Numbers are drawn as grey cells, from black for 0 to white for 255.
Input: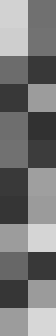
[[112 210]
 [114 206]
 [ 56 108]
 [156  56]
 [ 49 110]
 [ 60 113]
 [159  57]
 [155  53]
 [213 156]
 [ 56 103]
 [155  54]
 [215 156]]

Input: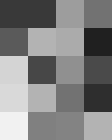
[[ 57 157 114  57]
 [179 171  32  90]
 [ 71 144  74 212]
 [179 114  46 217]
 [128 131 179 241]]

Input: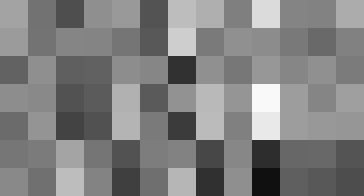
[[114  78 143 153  83 189 175 127 219 132 130 172 163]
 [115 133 132 117  88 206 122 144 140 121 105 129 155]
 [143  95  97 141 134  49 144 119 151 134 144 123  98]
 [137  82  91 177  90 146 185 149 249 157 133 159 141]
 [148  67  81 180 122  59 187 128 233 157 152 150 107]
 [123 164 117  82 125 130  71 135  45 103 104  84 118]
 [112 189 131  63 111 182  48 143  16  95  88  77 137]]

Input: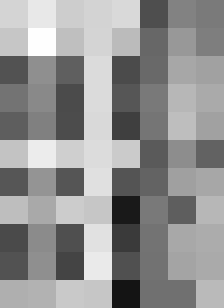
[[232 205 211 217  78 130 122 212]
 [254 191 212 187 103 152 126 198]
 [143  95 219  75 105 167 161  82]
 [137  75 219  86 121 183 170 115]
 [128  76 217  63 117 190 161  94]
 [236 207 220 203  90 141  98 195]
 [148  85 224  84  99 160 167  86]
 [169 204 198  25 121  94 183 190]
 [139  79 225  58 115 168 172  74]
 [143  68 234  80 114 164 170  82]
 [178 201 198  20 112 112 186 175]]

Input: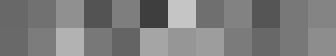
[[113 144  83 126  62 197 111 130  85 120 132 104]
 [124 178 120 100 165 150 157 123 104 120 141 105]]

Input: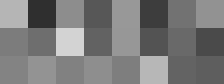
[[ 47 141  87 152  61 114 146 181]
 [110 211  98 151  83 105  74 124]
 [147 129 142 126 183  99  94 131]]

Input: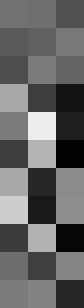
[[111  81 114]
 [ 97 120  90]
 [123 100  78]
 [ 61  19 168]
 [237  30 123]
 [180   3  61]
 [ 39 139 168]
 [ 25 142 205]
 [177   6  60]
 [ 63 132 110]
 [131  39 123]]

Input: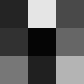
[[229  73  36]
 [  5 102  49]
 [ 32 180 119]]
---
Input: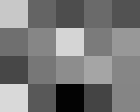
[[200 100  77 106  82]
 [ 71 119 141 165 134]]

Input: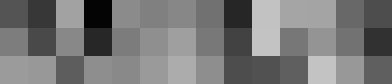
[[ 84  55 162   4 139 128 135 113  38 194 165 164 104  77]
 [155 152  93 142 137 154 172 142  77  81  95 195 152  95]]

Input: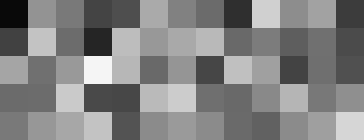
[[  9 147 121  68  78 170 129 107  47 208 141 162  60]
 [165 112 153 245 183 105 149  70 192 160  67 111  80]
 [121 151 167 195  83 139 154 139 106  97 139 159 214]]

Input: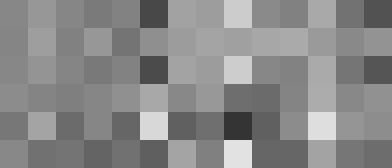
[[135 151 134 122 130  72 162 157 204 138 129 169 114  82]
 [135 148 133 121 130  75 163 156 205 135 130 170 117  85]
 [119 164 107 134 102 216  96 111  52  96 140 222 149 141]]

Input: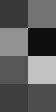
[[ 56 114]
 [ 85 193]]

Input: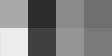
[[169  44 138 110]]

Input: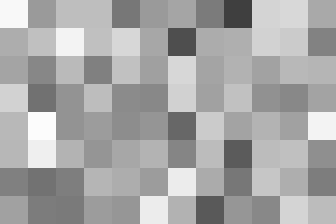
[[248 154 190 190 119 154 165 123  63 212 216 169]
 [164 135 186 128 193 160 215 164 178 162 184 181]
 [184 252 147 156 141 149 103 203 163 179 161 243]
 [128 114 126 181 173 156 236 171 119 198 174 125]]

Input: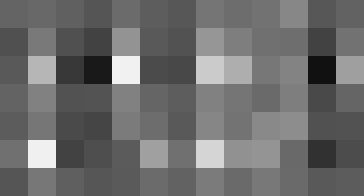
[[100 104  96  85 107  93  87 117 109 114 135  87  98]
 [ 89 182  56  25 241  75  72 203 174 119 131  17 159]
 [ 92 118  74  69 123 109  89 134 115 137 141  81  82]
 [ 85 119  95  86  90 107  98 123 106 120 106  89  92]]

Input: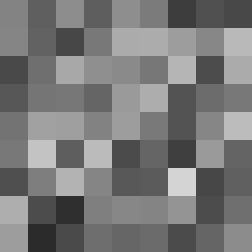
[[131  95 141  94 142 123  61  80  72]
 [ 73 111 168 143 138 119 181  76 171]
 [115 161 159 130 157 121  83 134 188]
 [ 79 126 179 133  88  91 212  71  96]
 [157  43  74 110 102 107  75 101 140]]
